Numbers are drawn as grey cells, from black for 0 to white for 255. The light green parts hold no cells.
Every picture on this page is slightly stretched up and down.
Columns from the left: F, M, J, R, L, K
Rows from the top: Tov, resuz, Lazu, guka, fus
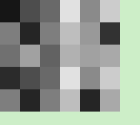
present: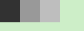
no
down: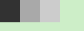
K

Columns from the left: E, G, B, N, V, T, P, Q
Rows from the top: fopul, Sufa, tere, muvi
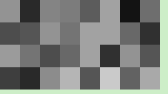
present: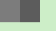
yes
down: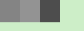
B
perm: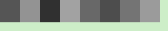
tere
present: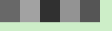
yes

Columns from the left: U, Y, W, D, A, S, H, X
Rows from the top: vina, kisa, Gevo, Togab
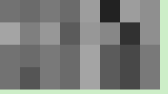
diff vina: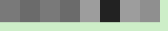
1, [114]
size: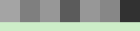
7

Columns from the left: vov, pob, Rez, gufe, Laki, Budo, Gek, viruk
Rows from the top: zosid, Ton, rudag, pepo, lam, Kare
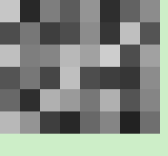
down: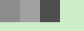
Laki
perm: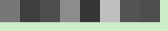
Ton

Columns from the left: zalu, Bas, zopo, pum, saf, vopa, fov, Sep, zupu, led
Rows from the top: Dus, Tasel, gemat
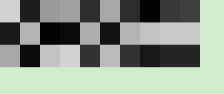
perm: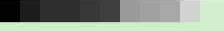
Dus
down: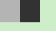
fov
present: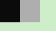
yes
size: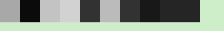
10

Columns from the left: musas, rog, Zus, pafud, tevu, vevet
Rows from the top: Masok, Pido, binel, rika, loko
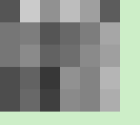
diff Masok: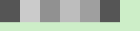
6, [92]
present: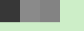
no
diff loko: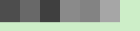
6, [173]
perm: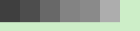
loko

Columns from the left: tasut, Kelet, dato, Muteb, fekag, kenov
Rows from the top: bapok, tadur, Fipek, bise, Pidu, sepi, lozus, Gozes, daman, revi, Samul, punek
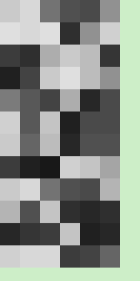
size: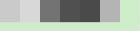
6
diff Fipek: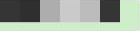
1, [60]
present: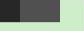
yes
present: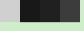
no

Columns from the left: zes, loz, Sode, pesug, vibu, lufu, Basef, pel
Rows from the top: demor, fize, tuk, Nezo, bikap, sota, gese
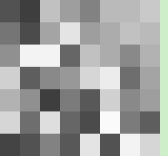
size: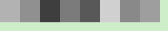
8
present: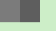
yes
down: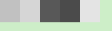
vibu
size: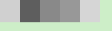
5
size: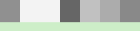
7
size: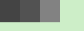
3

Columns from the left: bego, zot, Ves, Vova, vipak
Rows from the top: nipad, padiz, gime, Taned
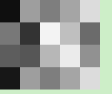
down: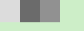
vipak
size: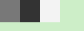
3
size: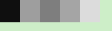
5
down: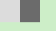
vipak
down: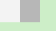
Ves

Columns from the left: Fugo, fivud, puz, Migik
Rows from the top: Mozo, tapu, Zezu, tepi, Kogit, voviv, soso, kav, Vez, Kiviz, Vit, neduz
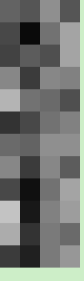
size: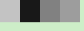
4
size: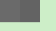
2
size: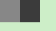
2

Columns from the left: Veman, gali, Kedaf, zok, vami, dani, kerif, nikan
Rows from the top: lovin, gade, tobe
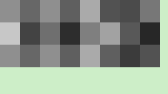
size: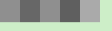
5
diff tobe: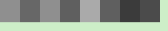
8, [82]
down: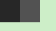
nikan
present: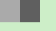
yes
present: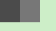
yes
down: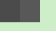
kerif
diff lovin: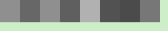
5, [170]

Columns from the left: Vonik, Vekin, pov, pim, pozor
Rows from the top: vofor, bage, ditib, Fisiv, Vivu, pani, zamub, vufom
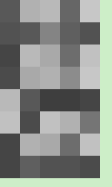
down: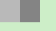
pov
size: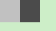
2
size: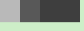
4

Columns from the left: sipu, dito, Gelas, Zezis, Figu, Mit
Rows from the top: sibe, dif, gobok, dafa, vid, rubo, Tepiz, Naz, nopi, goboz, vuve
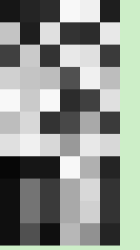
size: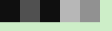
5
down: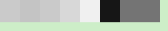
dito
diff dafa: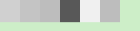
4, [80]
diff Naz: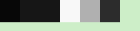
6, [36]
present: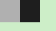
no

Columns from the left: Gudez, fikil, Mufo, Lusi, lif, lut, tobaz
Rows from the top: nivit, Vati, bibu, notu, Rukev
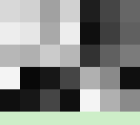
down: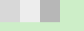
Gudez
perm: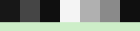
Rukev
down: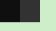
lif
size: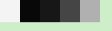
5
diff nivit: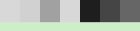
4, [209]
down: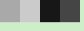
Mufo
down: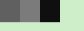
tobaz

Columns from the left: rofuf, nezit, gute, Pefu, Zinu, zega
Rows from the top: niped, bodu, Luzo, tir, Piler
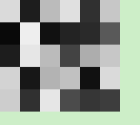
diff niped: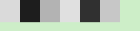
3, [187]
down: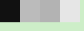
gute
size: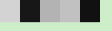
5

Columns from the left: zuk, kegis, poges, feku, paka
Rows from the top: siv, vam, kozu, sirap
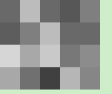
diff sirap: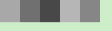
3, [64]
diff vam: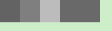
1, [93]
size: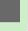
1
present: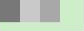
no
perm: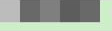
vam
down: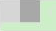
zuk
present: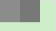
no

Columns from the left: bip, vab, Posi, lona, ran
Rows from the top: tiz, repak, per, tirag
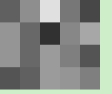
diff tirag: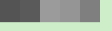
2, [96]
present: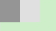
no
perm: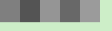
per
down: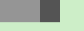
bip

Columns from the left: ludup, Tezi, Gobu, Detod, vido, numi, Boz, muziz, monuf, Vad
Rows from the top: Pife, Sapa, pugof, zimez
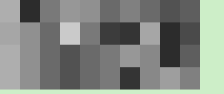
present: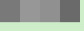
yes
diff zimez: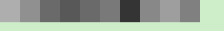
4, [82]
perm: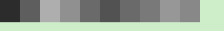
pugof
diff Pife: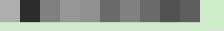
3, [121]
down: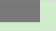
numi
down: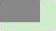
muziz
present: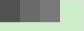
yes

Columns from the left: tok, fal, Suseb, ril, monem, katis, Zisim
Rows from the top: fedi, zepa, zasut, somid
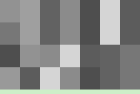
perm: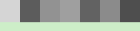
fedi
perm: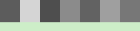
zepa
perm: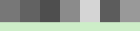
somid

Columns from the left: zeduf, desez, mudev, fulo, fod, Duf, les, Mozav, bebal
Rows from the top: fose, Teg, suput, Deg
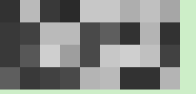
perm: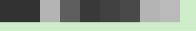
Deg
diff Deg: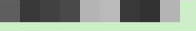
7, [50]
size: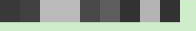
9
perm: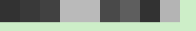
Teg
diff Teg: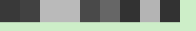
6, [94]

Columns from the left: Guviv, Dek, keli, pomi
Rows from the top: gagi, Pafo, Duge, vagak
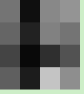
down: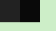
Dek
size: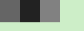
3
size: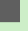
1
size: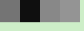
4
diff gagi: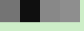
4, [148]

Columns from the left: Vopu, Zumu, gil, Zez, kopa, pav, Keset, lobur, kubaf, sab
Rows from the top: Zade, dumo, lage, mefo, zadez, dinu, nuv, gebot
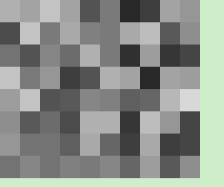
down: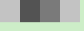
Zumu
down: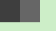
Keset
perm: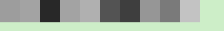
mefo
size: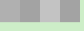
4

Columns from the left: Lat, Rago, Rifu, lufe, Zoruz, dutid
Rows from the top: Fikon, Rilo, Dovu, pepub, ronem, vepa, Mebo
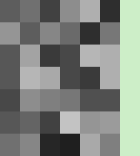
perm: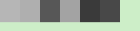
Dovu
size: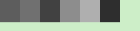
6
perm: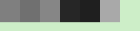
Mebo
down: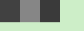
Rifu
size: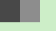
2
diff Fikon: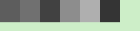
6, [46]
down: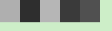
Zoruz

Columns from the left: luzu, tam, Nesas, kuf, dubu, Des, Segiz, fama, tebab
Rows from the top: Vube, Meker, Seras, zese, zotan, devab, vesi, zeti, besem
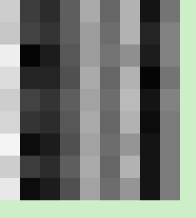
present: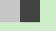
yes
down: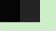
tam
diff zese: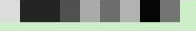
6, [102]
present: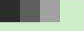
no
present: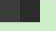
yes
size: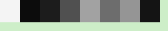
8

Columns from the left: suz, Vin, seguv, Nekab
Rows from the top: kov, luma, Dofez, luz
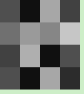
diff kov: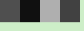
3, [167]
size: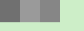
3
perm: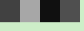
kov
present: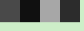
no
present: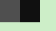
yes

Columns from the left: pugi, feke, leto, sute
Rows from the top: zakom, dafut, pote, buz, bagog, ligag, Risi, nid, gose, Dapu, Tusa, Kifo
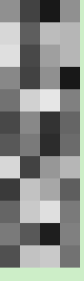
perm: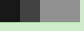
zakom
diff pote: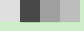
4, [182]

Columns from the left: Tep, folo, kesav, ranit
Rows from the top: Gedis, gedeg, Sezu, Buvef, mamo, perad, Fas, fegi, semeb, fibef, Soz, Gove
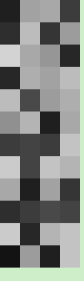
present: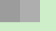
yes
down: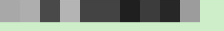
folo
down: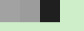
kesav
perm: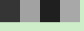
semeb
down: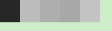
ranit

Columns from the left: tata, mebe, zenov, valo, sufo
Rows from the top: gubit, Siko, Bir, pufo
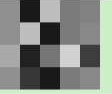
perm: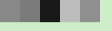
Siko
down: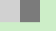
valo
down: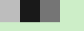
zenov
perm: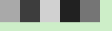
Bir
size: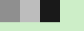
3
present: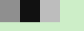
no

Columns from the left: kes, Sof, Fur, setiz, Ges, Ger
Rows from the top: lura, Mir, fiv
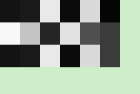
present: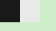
yes
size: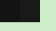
2
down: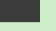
Ger

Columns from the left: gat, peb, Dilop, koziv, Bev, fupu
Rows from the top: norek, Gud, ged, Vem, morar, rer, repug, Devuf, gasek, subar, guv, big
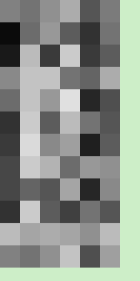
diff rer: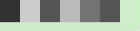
3, [92]
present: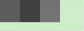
yes
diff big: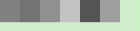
5, [79]
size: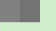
2

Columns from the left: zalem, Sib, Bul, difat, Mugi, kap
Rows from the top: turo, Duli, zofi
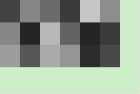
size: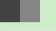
2
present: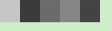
no
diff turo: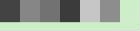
3, [107]
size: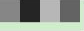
4
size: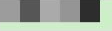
5
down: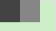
zalem
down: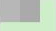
Bul

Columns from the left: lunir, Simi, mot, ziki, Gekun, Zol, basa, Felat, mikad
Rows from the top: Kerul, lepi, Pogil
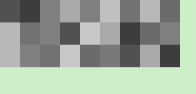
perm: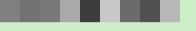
Pogil
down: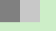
Gekun
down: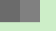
mikad
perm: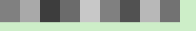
lepi
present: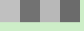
yes
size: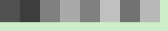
8

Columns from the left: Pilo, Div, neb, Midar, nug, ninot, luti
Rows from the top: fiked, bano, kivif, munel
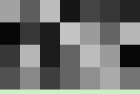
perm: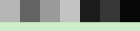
bano
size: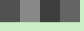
4

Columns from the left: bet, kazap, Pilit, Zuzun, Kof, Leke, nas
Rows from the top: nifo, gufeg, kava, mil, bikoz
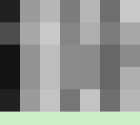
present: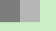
yes
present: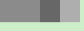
yes
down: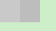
Pilit
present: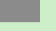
yes
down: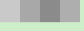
nas

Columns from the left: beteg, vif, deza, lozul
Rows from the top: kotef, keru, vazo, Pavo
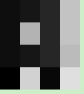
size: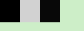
3
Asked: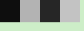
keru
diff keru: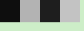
3, [38]

